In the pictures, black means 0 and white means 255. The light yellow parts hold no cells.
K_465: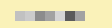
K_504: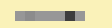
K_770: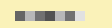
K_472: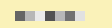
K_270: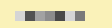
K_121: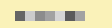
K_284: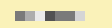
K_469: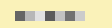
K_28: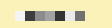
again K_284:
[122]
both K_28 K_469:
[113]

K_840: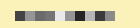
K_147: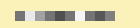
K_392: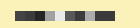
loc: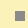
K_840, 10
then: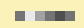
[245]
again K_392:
[59]
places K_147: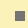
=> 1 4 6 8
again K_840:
[149]
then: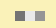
[37]
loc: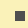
K_147, 5

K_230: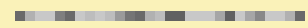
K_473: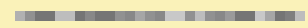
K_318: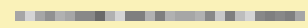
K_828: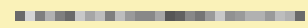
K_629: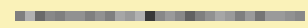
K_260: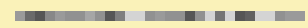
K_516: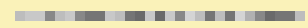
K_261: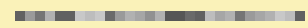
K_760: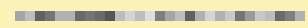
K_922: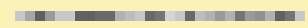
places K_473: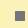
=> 3 4 7 9 10 23 24 27
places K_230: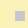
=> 3 4 7 9 18 19 20 23 26 27
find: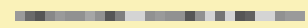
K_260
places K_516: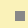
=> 4 7 17 25

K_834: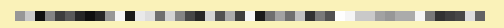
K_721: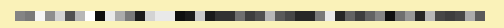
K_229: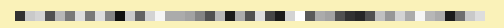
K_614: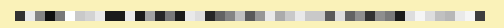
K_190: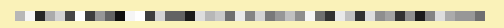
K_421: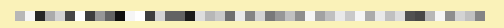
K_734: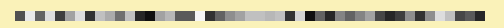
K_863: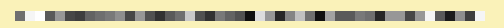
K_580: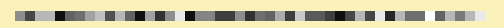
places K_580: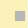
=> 3 4 11 35 39 44 46
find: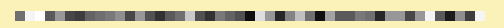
K_863

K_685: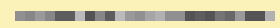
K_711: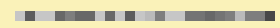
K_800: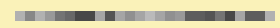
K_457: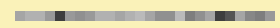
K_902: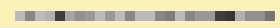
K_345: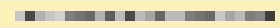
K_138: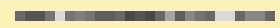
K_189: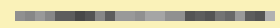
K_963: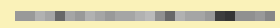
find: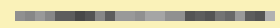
K_189

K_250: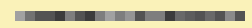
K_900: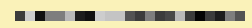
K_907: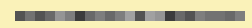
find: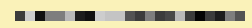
K_900
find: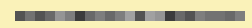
K_907
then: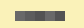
[138]
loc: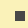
K_900, 16
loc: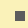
K_250, 18
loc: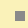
K_250, 22

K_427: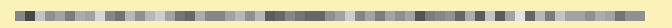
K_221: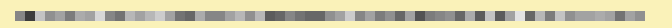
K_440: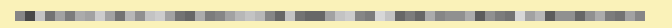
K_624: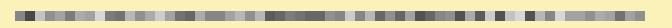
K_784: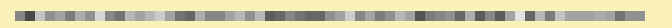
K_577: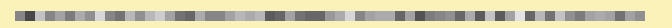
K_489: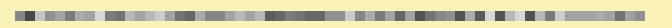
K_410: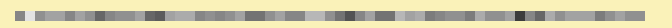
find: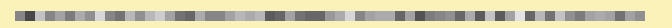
K_577
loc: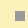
K_577, 32
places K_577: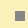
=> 1 4 10 20 21 35 43

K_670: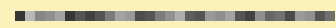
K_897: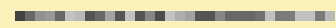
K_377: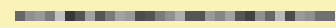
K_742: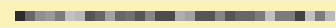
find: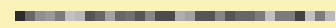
K_742
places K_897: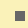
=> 2 5 9 22 23 24
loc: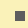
K_670, 18
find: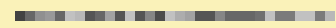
K_897

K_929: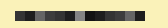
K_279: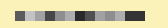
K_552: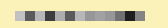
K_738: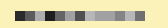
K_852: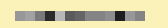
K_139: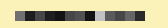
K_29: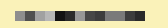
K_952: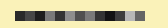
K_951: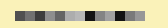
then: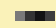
[183]
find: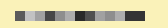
K_279
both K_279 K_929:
[52]
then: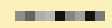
[151]

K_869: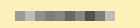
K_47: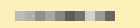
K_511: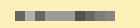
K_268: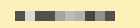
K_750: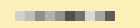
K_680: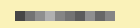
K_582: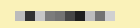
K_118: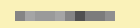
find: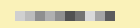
K_750
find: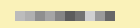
K_47
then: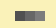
[133]
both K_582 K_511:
[124]
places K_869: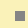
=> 5 7
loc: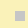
K_582, 3

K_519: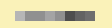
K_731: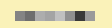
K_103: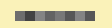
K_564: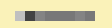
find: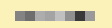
K_731
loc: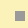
K_731, 8
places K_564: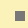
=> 4 5 6 8
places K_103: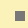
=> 5

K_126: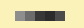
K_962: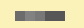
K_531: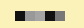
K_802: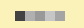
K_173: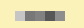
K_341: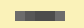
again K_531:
[17]
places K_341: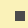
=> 3 4
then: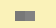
[87]

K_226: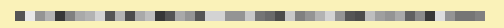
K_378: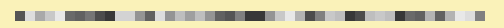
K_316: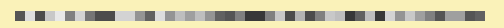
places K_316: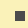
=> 3 9 10 28 30
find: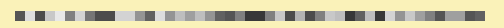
K_316
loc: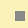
K_226, 41
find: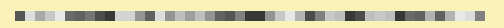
K_378

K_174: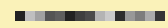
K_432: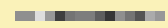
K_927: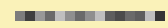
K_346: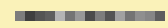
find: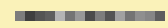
K_346
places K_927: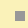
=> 3
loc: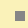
K_346, 14

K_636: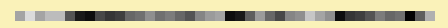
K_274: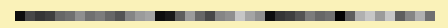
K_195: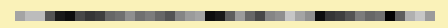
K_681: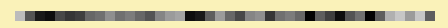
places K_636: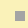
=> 1 3 21 31
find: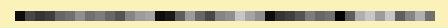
K_274
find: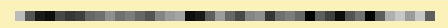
K_681

